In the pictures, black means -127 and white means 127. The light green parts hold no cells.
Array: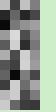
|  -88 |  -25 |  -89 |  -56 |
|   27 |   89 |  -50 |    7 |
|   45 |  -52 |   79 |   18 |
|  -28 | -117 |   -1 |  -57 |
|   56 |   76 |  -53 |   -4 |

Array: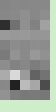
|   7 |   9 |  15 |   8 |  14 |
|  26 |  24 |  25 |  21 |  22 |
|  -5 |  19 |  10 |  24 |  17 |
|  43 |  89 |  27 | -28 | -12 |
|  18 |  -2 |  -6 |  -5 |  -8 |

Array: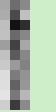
|  44 | -53 |  64 |
|  65 | -21 |   7 |
|  65 | -36 |   7 |
|  92 |  -3 |  19 |
| 100 |  -7 |  55 |

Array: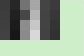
|  -66 |  -94 |  -56 |   53 |  -60 |  -72 |
|  -61 | -104 |   11 |   88 |  -61 |  -78 |

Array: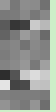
|  -6 |  -4 |   9 |  -7 |   8 |
| -28 |  -6 |  27 |  12 | -21 |
|  -3 |   6 |  17 |   6 |   2 |
| -82 | -43 |  73 |  92 |  75 |
|   0 |  -3 |  -2 |  -2 |  -5 |

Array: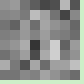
|   6 |   9 |  -5 |  60 |  33 | -12 | -59 |   8 |
|  -1 |   4 |  24 |   3 |  29 |   3 |  -3 | -18 |
| -14 |   3 |  30 | -52 |  42 |  79 |  -4 |  18 |
| -10 | -10 |   8 |   1 |  35 |  18 |  -1 | -19 |

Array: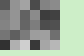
|  -1 |  20 | -29 |  11 | -66 | -62 |
| -10 | -32 |  -4 |  29 |  31 | -16 |

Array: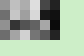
|  -16 |   70 |   31 |   88 | -103 | -110 |
|  -18 |   36 |   81 |  -10 |  -37 |  -92 |
